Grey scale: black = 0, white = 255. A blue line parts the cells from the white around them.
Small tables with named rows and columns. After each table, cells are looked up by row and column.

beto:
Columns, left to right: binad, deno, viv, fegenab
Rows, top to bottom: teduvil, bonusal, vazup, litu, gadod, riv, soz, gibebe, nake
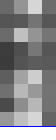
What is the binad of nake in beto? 151
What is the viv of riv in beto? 205
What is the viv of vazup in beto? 148
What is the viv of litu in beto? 119
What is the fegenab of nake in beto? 101
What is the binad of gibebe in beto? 74
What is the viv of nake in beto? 214
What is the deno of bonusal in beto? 89
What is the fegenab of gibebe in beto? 114
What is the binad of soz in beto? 112
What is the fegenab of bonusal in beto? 87
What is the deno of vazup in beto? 192
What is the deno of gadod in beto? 84
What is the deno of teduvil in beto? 148
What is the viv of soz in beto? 152

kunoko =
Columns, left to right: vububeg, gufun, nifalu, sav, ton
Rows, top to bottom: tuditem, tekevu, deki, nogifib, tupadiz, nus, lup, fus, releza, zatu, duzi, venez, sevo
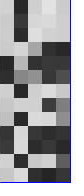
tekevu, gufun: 56
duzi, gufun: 216
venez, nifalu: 201
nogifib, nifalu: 166
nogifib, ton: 40
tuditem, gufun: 41

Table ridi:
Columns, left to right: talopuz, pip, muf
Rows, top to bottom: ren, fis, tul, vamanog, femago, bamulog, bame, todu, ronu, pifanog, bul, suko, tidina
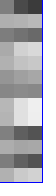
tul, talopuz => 125
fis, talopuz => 175
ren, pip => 74
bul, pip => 165
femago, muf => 200
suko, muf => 82
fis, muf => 185
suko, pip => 97
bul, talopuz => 173
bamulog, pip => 160
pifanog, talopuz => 128
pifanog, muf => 83
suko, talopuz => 125
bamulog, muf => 167
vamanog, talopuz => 170

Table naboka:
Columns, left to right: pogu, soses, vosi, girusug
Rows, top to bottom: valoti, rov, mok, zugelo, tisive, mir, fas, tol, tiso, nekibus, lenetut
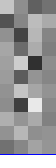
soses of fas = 196
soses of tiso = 148
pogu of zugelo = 166
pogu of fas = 146
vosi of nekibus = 143
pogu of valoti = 197
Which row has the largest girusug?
rov

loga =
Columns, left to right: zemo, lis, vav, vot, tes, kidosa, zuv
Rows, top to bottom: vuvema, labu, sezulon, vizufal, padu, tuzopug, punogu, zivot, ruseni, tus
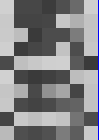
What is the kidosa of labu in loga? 176
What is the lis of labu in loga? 68
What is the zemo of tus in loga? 186
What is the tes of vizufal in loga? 194
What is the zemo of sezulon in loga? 202
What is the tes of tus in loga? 124
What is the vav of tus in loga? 73
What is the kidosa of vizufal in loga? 77
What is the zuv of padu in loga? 58
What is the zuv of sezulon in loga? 196
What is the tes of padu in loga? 208
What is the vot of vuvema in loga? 60
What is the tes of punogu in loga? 166
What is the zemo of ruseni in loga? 68
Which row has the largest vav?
padu

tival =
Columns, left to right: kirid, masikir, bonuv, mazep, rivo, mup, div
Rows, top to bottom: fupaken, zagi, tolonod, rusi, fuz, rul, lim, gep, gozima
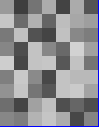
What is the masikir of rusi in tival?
77
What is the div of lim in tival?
163
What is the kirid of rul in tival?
127
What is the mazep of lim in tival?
86
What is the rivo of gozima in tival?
172
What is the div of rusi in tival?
161
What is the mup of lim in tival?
202
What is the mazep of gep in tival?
192

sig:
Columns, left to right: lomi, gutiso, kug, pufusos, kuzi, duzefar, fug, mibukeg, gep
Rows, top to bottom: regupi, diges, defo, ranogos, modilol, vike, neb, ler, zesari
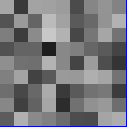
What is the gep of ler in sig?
110
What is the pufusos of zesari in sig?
128
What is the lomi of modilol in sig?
143
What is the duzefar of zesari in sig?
77
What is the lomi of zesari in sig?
92
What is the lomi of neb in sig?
110
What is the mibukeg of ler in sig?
153

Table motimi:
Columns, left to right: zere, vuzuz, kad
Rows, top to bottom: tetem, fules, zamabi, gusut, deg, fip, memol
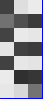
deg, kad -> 228
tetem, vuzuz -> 222
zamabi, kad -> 230
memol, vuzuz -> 216
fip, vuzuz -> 48
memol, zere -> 231
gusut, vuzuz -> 66
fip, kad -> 54
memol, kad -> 115
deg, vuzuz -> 231
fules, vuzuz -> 79
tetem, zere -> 64
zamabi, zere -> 67
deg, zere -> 65
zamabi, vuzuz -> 233

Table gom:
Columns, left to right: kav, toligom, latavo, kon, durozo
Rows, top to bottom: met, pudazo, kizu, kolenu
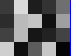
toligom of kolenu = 15
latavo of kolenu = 92
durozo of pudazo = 159
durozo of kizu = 67
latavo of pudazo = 196
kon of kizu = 34
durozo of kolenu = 5
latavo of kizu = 22
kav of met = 58
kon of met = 51
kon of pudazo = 17
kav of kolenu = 207
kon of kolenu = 198
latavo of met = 29
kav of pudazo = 44

